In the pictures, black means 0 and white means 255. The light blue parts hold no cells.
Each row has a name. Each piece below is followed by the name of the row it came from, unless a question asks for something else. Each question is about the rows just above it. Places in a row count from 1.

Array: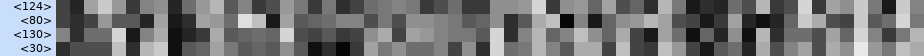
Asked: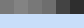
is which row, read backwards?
<124>
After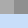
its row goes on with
[233 152 120 191 171]
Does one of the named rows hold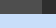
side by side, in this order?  no

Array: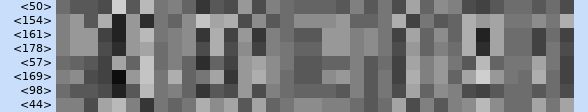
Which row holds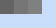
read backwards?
<178>
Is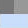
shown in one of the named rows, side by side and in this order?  no
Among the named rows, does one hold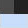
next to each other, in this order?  yes
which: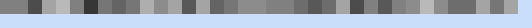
<44>
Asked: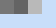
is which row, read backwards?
<57>

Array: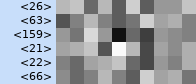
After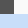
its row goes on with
[184  72 163 140 175]
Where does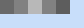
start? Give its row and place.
<66>, 2

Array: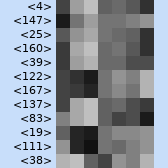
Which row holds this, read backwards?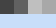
<83>
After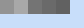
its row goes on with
[49]
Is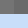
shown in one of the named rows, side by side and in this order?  yes
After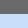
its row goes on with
[77 77]
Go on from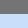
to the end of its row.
[128 147]
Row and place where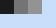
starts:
<122>, 3

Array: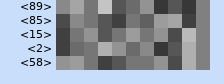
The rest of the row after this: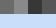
[175 128]
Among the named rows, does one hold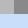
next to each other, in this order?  no
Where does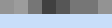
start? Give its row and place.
<58>, 1

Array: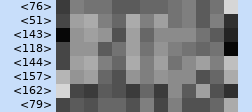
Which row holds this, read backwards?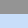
<118>
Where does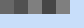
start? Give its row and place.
<79>, 5

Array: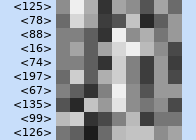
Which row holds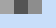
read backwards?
<125>
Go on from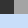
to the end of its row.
[141  84 164 107]
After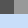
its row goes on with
[153]
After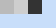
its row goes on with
[ 73 129 186  61 118 118]
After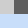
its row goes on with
[175 206 129  61 153  73]
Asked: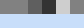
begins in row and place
<74>, 1

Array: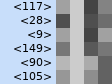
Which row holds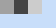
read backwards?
<9>
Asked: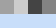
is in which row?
<117>

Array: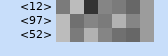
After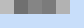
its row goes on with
[133 156]
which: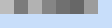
<52>
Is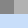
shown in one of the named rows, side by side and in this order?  no
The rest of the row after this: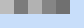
[103 156]
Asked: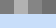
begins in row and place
<52>, 2

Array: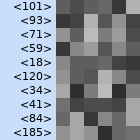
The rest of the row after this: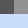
[67]
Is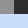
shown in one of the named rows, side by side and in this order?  yes
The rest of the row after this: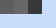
[178]
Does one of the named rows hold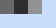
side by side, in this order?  no

